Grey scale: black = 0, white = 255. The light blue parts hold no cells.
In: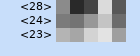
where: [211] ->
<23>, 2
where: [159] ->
<23>, 4

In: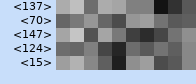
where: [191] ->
<137>, 1
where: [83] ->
<147>, 2

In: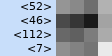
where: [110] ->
<52>, 2
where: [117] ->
<7>, 2
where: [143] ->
<7>, 0

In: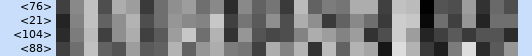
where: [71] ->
<104>, 15
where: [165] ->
<88>, 22
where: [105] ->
<76>, 31
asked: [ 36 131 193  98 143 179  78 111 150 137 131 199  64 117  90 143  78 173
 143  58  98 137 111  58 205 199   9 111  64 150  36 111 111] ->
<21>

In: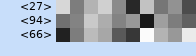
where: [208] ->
<27>, 3
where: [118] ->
<27>, 7

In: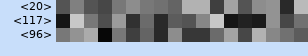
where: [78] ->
<117>, 3
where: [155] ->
<117>, 4
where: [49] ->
<117>, 5
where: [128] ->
<20>, 1

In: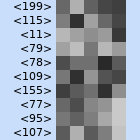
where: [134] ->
<77>, 2
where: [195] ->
<107>, 4
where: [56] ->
<11>, 4

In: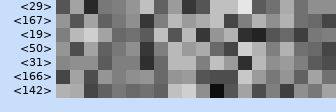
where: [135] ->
<31>, 0
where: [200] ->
<166>, 13

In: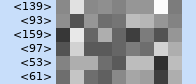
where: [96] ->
<61>, 3
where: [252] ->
<139>, 7
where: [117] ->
<93>, 4
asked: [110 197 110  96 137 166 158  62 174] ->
<61>
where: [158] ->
<61>, 6

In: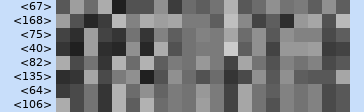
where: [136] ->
<168>, 13
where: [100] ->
<64>, 7

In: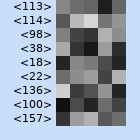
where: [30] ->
<113>, 3
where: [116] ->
<114>, 3
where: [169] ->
<38>, 0
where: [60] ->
<136>, 1
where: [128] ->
<98>, 0

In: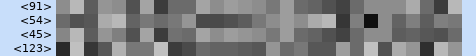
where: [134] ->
<45>, 0
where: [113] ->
<45>, 8
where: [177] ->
<123>, 4

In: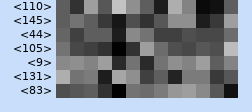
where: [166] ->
<131>, 4
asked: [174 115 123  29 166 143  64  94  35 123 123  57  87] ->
<131>
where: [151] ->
<83>, 8
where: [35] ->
<131>, 8
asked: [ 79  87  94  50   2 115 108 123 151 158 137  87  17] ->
<83>
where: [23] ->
<145>, 4
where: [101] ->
<44>, 0

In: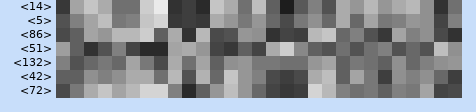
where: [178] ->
<42>, 10
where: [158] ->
<51>, 0
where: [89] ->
<14>, 17
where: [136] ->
<51>, 17

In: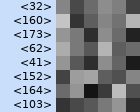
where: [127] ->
<32>, 4
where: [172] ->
<62>, 0
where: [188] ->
<164>, 4
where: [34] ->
<173>, 5
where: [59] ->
<164>, 3
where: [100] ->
<41>, 4

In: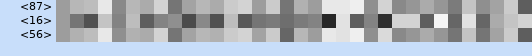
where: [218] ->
<56>, 23
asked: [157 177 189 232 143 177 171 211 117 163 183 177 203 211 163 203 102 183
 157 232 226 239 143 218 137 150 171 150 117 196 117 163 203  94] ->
<56>
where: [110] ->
<16>, 16

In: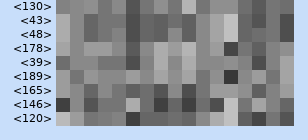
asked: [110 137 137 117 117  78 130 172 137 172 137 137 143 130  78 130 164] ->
<39>
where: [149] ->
<189>, 2
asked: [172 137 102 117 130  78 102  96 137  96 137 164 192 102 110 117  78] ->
<48>
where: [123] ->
<120>, 3

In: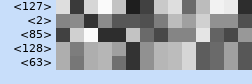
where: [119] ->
<63>, 1
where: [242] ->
<127>, 11

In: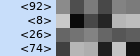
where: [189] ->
<8>, 5
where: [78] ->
<92>, 1
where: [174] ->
<74>, 2
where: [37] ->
<8>, 3

